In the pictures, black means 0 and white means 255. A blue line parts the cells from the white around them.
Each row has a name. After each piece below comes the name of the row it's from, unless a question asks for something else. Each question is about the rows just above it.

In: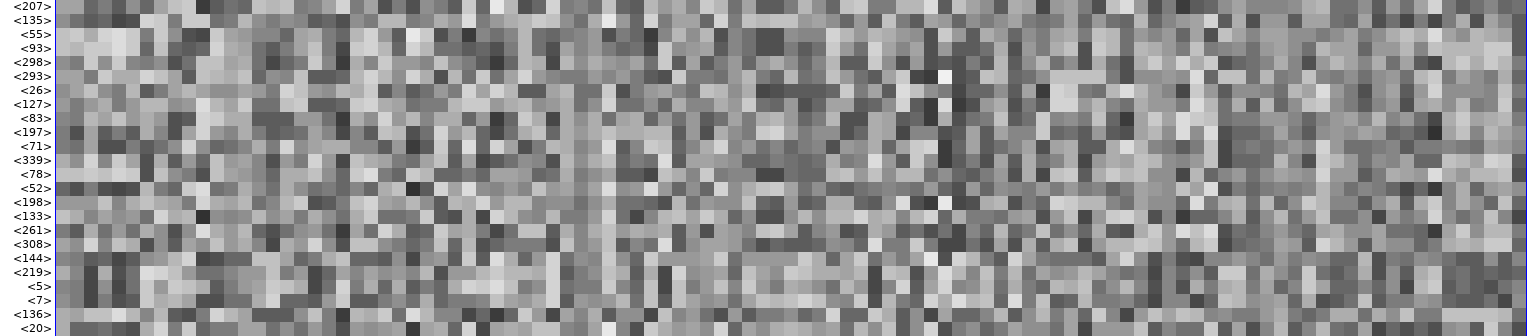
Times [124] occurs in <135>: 14
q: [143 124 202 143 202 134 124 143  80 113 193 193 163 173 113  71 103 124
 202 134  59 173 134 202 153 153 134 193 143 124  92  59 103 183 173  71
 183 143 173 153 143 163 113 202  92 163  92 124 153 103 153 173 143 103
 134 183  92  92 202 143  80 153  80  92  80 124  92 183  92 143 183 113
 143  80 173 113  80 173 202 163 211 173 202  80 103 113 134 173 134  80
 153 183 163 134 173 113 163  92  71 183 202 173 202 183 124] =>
<298>
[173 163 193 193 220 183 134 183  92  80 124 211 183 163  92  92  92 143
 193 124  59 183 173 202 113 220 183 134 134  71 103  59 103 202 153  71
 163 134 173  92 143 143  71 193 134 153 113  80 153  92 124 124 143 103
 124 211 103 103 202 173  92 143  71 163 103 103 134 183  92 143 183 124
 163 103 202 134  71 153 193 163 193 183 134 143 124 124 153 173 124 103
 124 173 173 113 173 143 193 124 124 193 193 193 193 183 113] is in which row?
<136>
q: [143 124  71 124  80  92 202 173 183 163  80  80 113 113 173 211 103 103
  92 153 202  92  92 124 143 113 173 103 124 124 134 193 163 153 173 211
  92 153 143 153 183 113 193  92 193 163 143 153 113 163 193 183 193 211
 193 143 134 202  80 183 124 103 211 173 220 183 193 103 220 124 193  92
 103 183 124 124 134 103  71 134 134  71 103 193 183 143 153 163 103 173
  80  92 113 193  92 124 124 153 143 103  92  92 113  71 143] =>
<7>

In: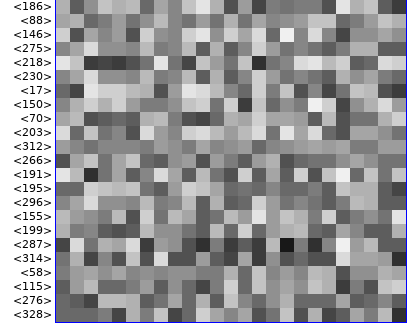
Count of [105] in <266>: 2
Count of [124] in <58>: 3
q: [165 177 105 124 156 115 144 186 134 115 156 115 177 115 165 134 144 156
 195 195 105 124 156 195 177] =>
<88>
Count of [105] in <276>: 7
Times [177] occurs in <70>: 3

